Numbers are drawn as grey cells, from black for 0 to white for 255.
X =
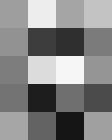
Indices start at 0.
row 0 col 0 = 158
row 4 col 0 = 166
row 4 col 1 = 99
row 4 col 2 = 21
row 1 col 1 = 61

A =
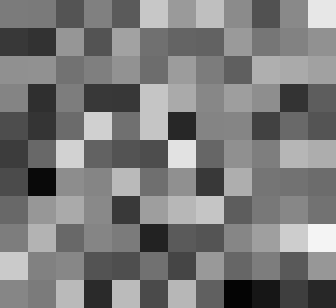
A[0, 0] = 123
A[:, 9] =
[81, 118, 175, 142, 65, 126, 117, 120, 159, 125, 22]
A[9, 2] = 135
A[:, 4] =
[90, 162, 146, 55, 112, 83, 186, 57, 123, 78, 187]
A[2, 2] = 114
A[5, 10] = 182
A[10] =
[134, 123, 186, 42, 187, 74, 183, 96, 4, 22, 62, 39]
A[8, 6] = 90
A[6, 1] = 9
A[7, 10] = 135
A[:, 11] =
[231, 145, 161, 93, 84, 173, 108, 114, 244, 151, 39]
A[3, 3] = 56
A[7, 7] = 197
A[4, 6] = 39
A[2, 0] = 144
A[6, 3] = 133
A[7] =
[104, 151, 170, 137, 57, 158, 183, 197, 93, 120, 135, 114]
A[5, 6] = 226
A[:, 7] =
[191, 98, 124, 135, 132, 102, 56, 197, 84, 153, 96]
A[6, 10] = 114
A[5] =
[60, 104, 210, 98, 83, 77, 226, 102, 144, 126, 182, 173]
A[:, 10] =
[137, 130, 170, 51, 105, 182, 114, 135, 205, 89, 62]
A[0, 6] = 154
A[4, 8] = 133
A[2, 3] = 127
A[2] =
[144, 145, 114, 127, 146, 109, 156, 124, 95, 175, 170, 161]
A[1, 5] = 112
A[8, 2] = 104
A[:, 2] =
[84, 150, 114, 125, 107, 210, 141, 170, 104, 135, 186]

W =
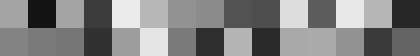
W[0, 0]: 164
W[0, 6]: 146
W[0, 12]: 232
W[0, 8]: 82
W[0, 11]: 93
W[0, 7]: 140
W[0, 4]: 236
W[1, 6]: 122
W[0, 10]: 221
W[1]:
[132, 122, 118, 49, 158, 229, 122, 46, 180, 42, 169, 171, 146, 58, 100]

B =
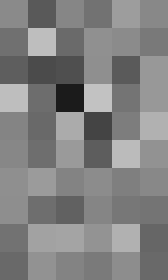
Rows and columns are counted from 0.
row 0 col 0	138
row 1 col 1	190
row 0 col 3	114
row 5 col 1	110
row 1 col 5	121
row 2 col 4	90
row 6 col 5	136
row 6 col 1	155
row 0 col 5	136
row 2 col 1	75
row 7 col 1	110
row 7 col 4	119
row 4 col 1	105
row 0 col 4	157
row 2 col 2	79
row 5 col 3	93
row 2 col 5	152
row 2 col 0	94
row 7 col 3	133

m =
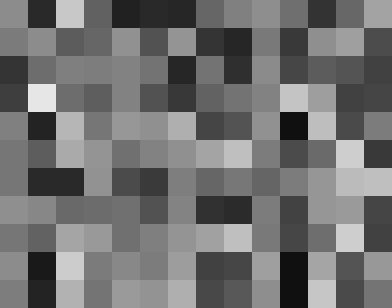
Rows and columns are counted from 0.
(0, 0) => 140
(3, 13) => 69
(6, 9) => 101
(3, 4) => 130
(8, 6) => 148
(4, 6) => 175
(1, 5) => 82
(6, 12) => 187
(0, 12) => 103
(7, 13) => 69
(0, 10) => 111
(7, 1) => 135
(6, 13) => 191
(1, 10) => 57
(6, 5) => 58
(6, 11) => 150
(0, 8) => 128
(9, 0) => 140
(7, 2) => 105
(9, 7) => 65
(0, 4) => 33
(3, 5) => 82
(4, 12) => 74
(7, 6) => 131
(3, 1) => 230
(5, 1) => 93
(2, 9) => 139
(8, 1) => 98
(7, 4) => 112
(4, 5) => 144
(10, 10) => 16
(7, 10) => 66
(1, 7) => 52
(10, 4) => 154

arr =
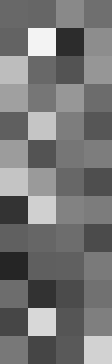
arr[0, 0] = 104
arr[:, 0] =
[104, 99, 189, 160, 95, 156, 196, 51, 96, 37, 109, 70, 120]
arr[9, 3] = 122
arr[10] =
[109, 50, 75, 113]
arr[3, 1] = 118
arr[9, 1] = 95
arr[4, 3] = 86
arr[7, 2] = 130
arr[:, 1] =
[102, 243, 104, 118, 197, 83, 154, 208, 102, 95, 50, 216, 69]
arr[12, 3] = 210
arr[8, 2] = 109
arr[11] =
[70, 216, 85, 127]
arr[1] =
[99, 243, 44, 141]
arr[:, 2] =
[137, 44, 83, 151, 125, 118, 103, 130, 109, 96, 75, 85, 89]

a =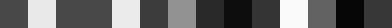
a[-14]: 72
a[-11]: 72
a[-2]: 6
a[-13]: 233

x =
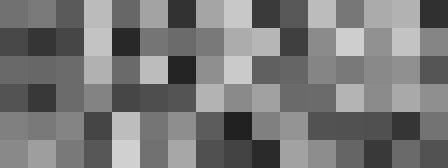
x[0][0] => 113
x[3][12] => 180
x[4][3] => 69
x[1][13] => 145
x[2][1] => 103
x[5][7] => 80
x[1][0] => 72
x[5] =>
[137, 158, 121, 87, 208, 113, 167, 80, 67, 42, 162, 141, 101, 57, 106, 82]
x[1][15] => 133
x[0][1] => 122
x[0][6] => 50
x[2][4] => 106
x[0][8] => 200
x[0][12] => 119
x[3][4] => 70
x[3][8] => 138
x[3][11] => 107
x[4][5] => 117
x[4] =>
[128, 121, 132, 69, 189, 117, 142, 92, 33, 128, 148, 82, 81, 80, 53, 115]
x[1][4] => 40
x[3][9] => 161
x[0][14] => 178
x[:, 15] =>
[48, 133, 85, 143, 115, 82]
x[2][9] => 96
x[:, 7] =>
[165, 121, 143, 179, 92, 80]

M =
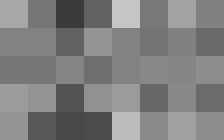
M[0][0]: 167
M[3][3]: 145
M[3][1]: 147
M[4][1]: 87
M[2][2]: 133
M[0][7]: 129
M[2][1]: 118
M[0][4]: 198
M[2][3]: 110
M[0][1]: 118
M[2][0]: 119
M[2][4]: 130
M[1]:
[131, 130, 98, 148, 130, 116, 129, 106]

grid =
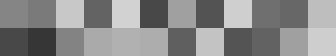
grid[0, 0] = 133
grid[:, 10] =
[103, 160]
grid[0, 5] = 72
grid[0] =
[133, 122, 200, 99, 210, 72, 160, 83, 207, 111, 103, 190]
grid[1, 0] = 72

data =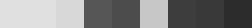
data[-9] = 224
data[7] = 57
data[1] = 224
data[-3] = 61
